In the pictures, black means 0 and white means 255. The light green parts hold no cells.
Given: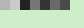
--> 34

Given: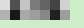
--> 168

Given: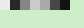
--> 134

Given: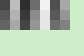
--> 69

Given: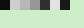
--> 183

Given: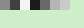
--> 244

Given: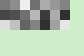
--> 100

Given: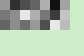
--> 110
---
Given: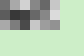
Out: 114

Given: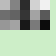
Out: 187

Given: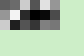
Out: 95

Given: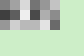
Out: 128

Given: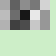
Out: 169

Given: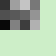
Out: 51

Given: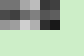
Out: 116
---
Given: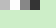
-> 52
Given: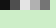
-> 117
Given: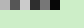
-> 7
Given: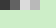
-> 185
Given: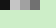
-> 113
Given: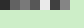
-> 133
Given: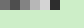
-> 45
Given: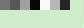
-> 37
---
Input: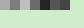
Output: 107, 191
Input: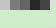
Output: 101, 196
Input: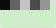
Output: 195, 195
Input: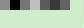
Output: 191, 191
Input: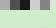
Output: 24, 207
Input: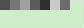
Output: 90, 201
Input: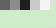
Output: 31, 244
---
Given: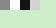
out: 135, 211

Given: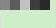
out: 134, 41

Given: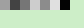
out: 160, 3

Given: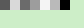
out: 89, 1

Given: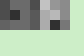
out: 77, 119

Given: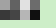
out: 162, 16

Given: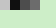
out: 196, 108

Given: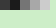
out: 57, 204

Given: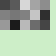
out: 69, 69

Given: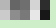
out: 182, 23
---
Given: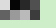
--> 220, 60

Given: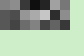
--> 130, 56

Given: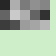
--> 38, 183

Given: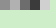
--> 143, 208

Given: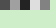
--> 78, 130

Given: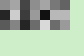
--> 142, 154

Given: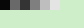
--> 7, 228

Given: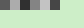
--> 90, 70

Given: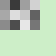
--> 148, 118

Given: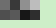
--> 110, 46
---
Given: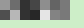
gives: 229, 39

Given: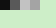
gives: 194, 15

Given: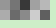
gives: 205, 56

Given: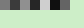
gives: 207, 16

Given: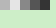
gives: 229, 52

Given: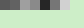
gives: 209, 38
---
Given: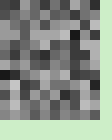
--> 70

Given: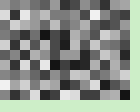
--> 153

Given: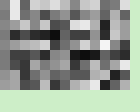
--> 135

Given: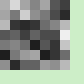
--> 175

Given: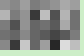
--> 147
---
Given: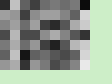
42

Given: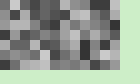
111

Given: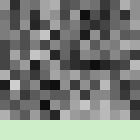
155

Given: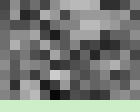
69

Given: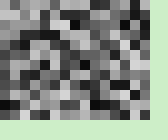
173

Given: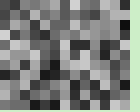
79

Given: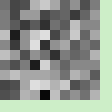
113

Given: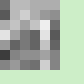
112

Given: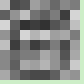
191
